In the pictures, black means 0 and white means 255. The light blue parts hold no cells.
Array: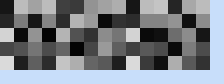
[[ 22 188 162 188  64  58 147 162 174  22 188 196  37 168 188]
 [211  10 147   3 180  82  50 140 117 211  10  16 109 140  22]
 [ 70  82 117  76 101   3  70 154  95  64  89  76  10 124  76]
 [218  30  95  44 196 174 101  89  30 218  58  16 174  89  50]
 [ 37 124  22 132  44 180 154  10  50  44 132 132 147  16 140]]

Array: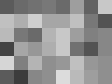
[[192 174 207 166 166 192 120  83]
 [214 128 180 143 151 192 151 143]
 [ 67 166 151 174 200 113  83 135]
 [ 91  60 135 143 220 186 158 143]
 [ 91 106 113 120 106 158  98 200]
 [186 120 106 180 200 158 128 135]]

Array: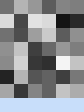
[[218  71 226 218  20  41]
 [113  77 158 202  92 144]
 [113 180 151  92 132 126]
 [166  55 132  98 195 172]
 [ 35 180  85  98  63 120]
 [144 195  63 105 151 126]
 [138 210  55  47 244 195]]

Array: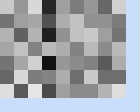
[[222  90 230  75 159 139 139 179 222]
 [201 151 216  39 159 124 151 103 208]
 [116 166 208  17 151 139 131  90 173]
 [179  97 179  31 145 193 201 159 116]
 [116 159 166  82 173 193 145 145 124]
 [166 193 131 185 173 131 185 139 185]
 [103 216 124 131 173 110 201 110 110]]

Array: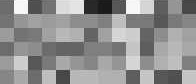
[[115 149 161 155 161 141 141 127 190 121 121  87 121 134]
 [108 149 141 108 100 100 127 127 115 197  94 168 184 168]
 [155 115 121 161 184 176 100 161 213 205 100 141 176 161]
 [134 168 108 190  72 184 184 176 176  94 197  87  80 197]
 [155 205  87 121 168 149 134 168 149 213 141 176 190 127]
 [108 246  80 115 220 228  41  27  87 246 213  94 149  72]]

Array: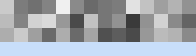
[[187 131 210 218 152  74 194 118 146  58 146 210 138 100]
 [173 202 159 106 173 106 165  80  93  74 152 187 179 138]
 [202 124 112 131 240 138 106 118 124 226 194 159 179 146]]

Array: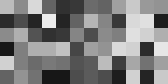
[[188 139 217  99  49  56 107  99 160 201 153 147]
 [ 23 127 175 175 194  70 160 147 217 209  43 230]
 [ 99 147 114  23  23  77  91  77  29 209  36 201]
 [209 127 107 121 114  83  91 188  62 167 114 160]
 [139 175  83  49  56 133  77 139 127 224 209 175]
 [ 43  77  36 236  36  99 181 133  56 217 224  29]]

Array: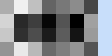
[[173 240 192 100 120 140  70]
 [148 233 185 106 126 148  84]
 [200  48  77  27  92  20 154]
 [212  41  62   7  84   0 160]]

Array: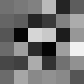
[[ 85   5 214 201  28 151]
 [ 71  64 172  50 113 145]
 [107 166 137 145 137  85]
 [113 121 129 186  36  93]
 [107 159  43   5 159 241]
 [101  93  36  58 129 172]]
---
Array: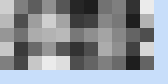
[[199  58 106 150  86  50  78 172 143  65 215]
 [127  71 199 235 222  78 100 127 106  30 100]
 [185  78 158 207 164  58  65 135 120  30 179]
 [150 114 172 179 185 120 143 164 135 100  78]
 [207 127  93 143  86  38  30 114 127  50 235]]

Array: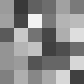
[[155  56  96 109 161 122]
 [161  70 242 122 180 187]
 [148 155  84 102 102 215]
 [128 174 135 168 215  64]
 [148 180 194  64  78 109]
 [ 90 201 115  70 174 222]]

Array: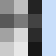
[[ 88 122  67]
 [142 190  35]
 [162 217  43]
 [203 231  23]]

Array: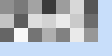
[[195  93 222 210 234 202 108]
 [143 122 163  58 157 216  86]
 [101 248 116 175 129 234 151]]

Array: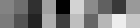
[[123  83  35 175  63 191 102 183 237 198]
 [131 110  48 160   1 211 139  96  56 153]]

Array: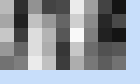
[[166  33 193 152 101 207 138  39  73]
 [186  47 146  67  73 235 159  67  20]
 [199  60 221 180  87 249 126  33  20]
 [152 101 221 173  54 199 108  81  87]
 [114 126 235 193  60 173 120  93 114]]
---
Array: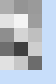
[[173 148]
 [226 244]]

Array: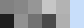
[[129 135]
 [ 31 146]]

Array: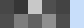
[[ 71  54]
 [ 77 125]]

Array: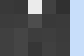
[[57 55]
 [60 61]]

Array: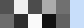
[[ 81 238]
 [108  45]]

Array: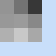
[[148 115]
 [152 155]]

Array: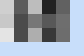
[[207  92]
 [200  75]]

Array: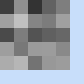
[[ 62 144]
 [160 192]]

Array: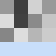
[[153  62]
 [220  65]]
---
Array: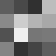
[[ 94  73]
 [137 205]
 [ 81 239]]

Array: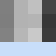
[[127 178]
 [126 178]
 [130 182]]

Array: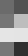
[[107  82]
 [117 189]
 [229 228]]

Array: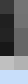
[[ 58 116]
 [ 32 114]
 [ 35 102]]

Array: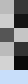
[[187  55]
 [206  21]
 [ 85 197]]

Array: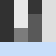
[[ 49 233]
 [ 49 233]
 [ 49 124]]

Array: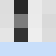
[[221  40]
 [222 124]
 [229  50]]
